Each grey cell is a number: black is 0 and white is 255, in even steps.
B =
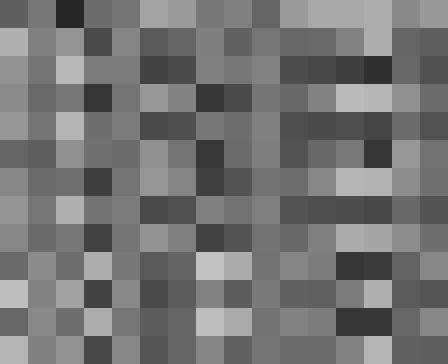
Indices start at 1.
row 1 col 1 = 95
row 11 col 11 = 97
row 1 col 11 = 154
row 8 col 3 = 176
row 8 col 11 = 83
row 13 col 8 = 133
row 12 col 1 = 103
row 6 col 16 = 114
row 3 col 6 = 68
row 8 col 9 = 114
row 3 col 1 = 146
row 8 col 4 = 115
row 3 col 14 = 48
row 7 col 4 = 63
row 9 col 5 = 116
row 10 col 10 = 114
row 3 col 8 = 128
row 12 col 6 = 93
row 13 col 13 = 130
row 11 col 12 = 96
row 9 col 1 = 135
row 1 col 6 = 163
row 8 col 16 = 84
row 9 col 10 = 115
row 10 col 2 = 140
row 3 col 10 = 130
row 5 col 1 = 151
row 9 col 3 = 120
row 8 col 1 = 149
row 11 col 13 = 124
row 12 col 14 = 54
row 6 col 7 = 116
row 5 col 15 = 107
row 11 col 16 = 85
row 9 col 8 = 67
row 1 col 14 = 173
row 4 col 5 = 116
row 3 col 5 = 123

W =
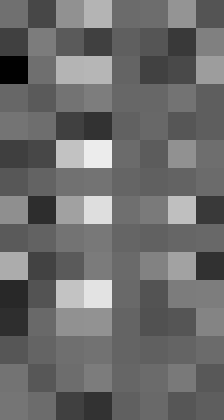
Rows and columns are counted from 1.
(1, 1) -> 112
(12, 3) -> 145
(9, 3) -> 115
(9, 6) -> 97
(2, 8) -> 128
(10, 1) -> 172
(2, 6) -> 85
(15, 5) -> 96
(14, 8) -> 88
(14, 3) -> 109
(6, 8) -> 110
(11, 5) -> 105
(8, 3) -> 161
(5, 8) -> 94
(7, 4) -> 115
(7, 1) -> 87
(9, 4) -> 120
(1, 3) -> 145
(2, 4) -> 64
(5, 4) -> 50
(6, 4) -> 236
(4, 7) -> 115
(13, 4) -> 114
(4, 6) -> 103
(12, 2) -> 105
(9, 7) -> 102
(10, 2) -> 66
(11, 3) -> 195
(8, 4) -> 222
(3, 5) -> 100
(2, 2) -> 124

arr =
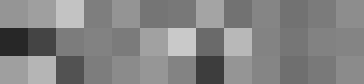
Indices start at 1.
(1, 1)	149
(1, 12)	123
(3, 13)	139
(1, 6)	117
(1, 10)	133
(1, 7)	120
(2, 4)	130
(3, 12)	121
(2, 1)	39

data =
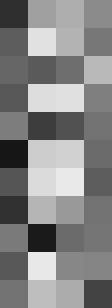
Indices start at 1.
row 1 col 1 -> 47
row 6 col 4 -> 107
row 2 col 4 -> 119
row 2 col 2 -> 225
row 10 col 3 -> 135
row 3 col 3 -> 110
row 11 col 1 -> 114
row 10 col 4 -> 132
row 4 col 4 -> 127
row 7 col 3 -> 233
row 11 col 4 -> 67

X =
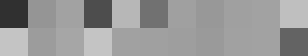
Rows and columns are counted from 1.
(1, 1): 48
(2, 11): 99
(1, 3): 162
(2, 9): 161
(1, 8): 152
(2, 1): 196
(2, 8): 154
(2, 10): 162

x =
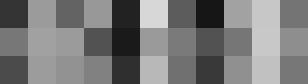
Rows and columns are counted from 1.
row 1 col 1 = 51
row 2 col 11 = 142
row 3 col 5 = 47
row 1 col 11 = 116
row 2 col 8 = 82
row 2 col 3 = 155
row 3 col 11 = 119
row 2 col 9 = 118
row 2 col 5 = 26
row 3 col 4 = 129
